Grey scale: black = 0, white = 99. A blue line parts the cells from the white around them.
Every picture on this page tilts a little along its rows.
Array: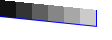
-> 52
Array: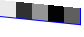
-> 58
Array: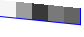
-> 22
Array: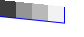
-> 58
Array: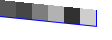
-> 69
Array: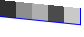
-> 68
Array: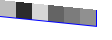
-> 39
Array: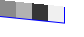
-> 69
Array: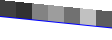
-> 44
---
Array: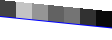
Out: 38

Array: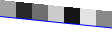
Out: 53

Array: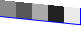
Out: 53

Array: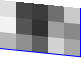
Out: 56

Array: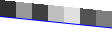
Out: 49

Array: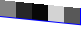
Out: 34

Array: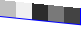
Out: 47

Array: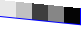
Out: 52
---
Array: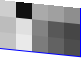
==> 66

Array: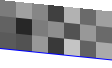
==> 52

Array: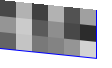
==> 25

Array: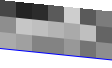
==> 17

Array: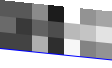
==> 54

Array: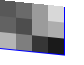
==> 60

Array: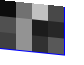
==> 75

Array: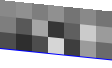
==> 49

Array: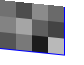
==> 54

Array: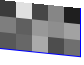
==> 27
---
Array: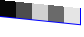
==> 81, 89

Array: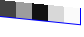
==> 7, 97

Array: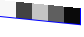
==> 76, 96

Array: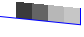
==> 39, 99

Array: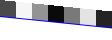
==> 4, 95

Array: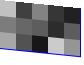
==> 36, 79

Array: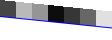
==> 5, 87

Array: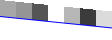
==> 99, 99

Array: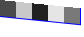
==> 13, 89

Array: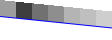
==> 55, 80
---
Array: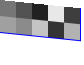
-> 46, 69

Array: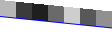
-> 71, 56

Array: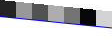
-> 14, 82

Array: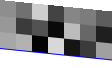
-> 55, 62

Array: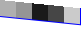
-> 68, 79

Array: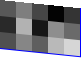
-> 34, 83

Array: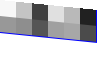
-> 96, 29

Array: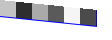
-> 76, 29
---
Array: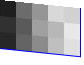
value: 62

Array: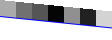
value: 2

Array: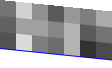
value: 52

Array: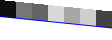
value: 84

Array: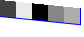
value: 1

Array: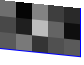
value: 73
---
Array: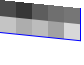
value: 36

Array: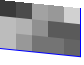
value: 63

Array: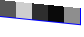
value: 18

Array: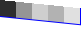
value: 80

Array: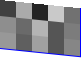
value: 14

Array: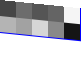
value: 33

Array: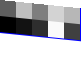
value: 49

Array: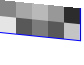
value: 72

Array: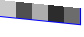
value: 67

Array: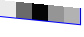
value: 2
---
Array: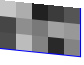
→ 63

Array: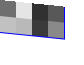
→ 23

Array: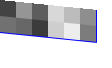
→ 92

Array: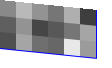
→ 46

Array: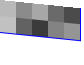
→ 51

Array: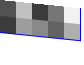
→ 38

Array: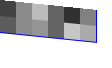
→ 77

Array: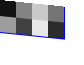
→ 90

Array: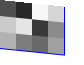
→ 22
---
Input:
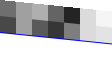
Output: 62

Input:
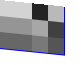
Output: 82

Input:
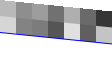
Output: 55

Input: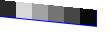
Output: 84

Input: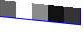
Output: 98

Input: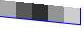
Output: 34
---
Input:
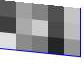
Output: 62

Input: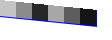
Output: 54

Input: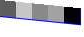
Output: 77

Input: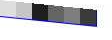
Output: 77

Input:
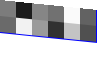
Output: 11

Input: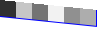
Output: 77
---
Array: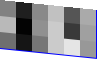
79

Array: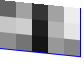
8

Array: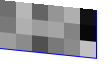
47

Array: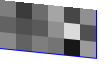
45

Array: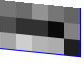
70

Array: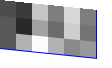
69
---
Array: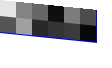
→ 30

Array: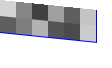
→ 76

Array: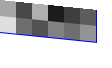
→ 36

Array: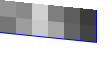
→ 23

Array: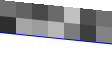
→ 44

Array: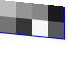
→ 10
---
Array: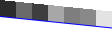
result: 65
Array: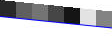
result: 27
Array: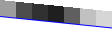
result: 12
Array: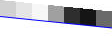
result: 62
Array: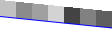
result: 82
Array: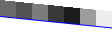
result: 22
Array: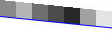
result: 29
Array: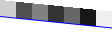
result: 20
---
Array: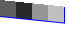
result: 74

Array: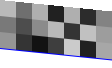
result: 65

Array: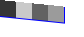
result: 60

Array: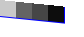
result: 5

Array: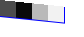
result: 94

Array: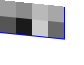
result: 41
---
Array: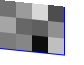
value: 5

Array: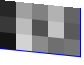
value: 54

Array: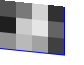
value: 63

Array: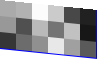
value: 56

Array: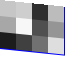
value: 44

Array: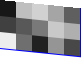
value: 13

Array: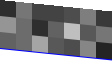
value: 64

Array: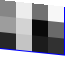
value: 11

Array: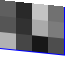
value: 9
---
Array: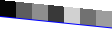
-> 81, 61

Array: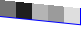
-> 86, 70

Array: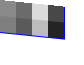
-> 85, 73

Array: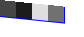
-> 86, 44

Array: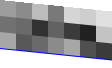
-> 87, 83

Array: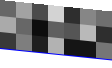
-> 82, 72
